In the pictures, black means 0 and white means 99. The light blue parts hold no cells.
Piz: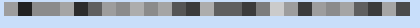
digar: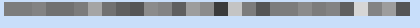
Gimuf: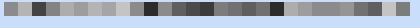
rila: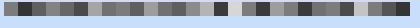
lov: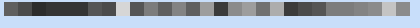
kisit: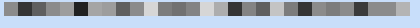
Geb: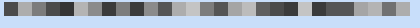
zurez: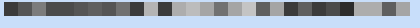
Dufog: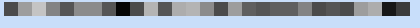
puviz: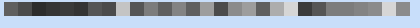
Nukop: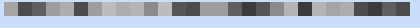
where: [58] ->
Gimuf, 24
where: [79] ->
Piz, 19
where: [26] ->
Gimuf, 2
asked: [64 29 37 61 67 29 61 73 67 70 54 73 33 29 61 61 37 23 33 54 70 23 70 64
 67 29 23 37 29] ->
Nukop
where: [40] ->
rila, 4

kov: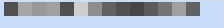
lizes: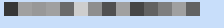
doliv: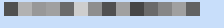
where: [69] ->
doliv, 1
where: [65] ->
kov, 1
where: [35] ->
kov, 10
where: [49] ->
lizes, 11

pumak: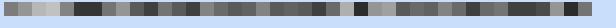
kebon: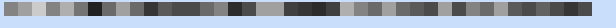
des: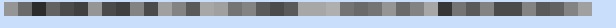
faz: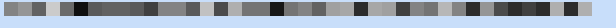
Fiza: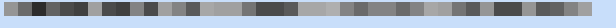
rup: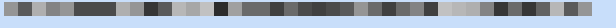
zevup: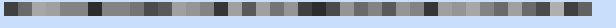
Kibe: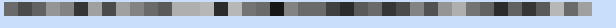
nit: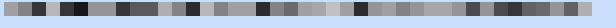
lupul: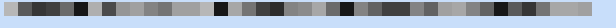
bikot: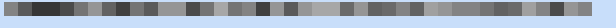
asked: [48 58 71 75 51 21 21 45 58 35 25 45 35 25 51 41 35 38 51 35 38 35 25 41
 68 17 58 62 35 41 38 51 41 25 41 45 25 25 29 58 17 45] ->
pumak
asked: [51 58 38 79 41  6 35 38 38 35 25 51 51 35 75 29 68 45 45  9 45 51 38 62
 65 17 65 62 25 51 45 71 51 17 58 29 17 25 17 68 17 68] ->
faz
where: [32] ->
Kibe, 30
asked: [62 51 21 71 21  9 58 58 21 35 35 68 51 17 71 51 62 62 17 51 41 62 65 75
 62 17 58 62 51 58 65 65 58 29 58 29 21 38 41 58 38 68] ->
nit
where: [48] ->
pumak, 0
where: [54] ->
lupul, 21
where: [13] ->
kebon, 6

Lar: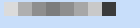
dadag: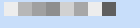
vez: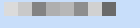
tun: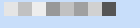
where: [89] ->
tun, 0
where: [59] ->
tun, 3
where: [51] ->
vez, 2

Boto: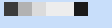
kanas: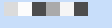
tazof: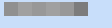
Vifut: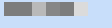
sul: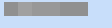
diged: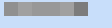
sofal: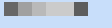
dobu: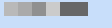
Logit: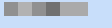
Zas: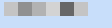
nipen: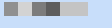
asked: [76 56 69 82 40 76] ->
Zas
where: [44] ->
Logit, 3
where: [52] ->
Vifut, 3
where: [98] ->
kanas, 1
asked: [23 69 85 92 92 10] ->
Boto
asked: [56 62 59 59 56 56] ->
sul

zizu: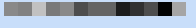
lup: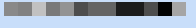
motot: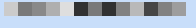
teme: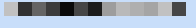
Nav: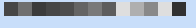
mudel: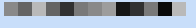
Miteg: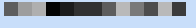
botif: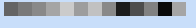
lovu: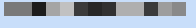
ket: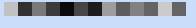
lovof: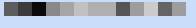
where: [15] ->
lovu, 6
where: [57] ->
lup, 4
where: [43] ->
Nav, 1

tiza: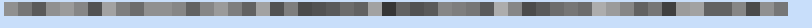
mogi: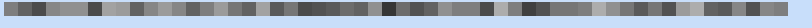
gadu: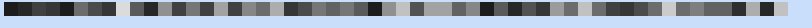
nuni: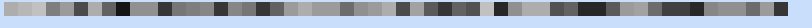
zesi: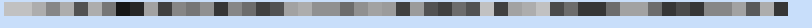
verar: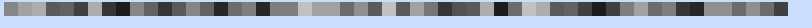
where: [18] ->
gadu, 52
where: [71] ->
nuni, 1

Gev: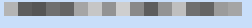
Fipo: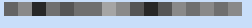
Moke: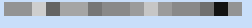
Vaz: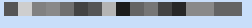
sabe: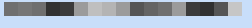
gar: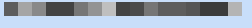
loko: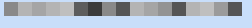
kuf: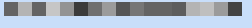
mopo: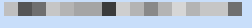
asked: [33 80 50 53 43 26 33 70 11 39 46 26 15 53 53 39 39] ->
Vaz
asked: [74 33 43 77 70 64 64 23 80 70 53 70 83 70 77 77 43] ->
mopo
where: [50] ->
Vaz, 2
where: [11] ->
Vaz, 8
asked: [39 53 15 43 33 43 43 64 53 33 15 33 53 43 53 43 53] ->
Fipo
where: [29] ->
gar, 9

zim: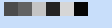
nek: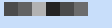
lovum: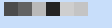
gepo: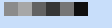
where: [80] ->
lovum, 4
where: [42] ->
nek, 5
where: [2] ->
zim, 5
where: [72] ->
lovum, 2

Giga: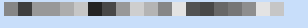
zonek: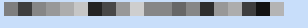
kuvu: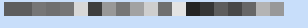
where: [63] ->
kuvu, 9
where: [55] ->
Giga, 17
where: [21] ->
kuvu, 14
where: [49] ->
zonek, 0

